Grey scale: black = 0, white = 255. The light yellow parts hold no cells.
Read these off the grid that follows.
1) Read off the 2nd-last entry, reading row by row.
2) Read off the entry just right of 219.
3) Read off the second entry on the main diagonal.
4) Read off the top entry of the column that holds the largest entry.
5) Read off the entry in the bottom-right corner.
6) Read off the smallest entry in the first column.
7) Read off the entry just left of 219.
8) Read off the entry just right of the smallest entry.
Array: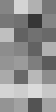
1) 83
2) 199
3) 113
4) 177
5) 162
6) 119
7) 205
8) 133

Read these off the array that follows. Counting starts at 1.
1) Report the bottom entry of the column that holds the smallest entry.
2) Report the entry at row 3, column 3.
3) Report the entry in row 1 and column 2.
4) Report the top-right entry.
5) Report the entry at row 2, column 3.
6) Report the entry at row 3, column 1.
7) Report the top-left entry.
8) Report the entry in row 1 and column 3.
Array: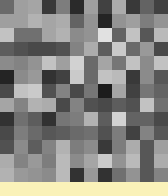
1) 50
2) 112
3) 159
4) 65
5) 178
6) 194
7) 106
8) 165

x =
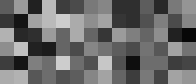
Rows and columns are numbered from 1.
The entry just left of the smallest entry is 33
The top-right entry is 149
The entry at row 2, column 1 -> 54
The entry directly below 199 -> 163
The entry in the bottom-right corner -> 149
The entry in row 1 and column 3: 33
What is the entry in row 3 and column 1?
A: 178
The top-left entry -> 93
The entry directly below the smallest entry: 115
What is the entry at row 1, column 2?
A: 155
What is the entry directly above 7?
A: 134
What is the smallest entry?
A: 7
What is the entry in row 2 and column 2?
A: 20
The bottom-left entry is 171
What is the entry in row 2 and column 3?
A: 163
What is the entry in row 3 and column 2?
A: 40

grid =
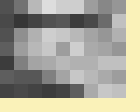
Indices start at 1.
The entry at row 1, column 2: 114
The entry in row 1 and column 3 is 184
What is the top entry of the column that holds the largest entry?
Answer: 221
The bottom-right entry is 192
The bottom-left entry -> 67
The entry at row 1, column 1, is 81
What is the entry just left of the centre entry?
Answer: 199
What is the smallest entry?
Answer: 54
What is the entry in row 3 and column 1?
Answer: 81
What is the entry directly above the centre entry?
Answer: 199
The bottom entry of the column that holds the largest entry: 60
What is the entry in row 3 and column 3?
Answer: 177
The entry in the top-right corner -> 150
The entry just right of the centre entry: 206
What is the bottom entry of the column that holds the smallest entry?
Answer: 73
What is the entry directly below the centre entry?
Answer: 184
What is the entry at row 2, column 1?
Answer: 73
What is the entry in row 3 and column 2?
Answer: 143
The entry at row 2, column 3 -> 67

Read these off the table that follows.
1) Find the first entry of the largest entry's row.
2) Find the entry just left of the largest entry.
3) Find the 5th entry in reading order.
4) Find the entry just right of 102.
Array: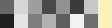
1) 32
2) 94
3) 146
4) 213

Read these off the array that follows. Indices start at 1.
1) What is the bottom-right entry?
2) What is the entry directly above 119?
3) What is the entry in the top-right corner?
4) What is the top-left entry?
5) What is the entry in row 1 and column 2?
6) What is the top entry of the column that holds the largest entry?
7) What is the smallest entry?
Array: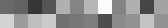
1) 147
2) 132
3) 162
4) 105
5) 98
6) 251
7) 54
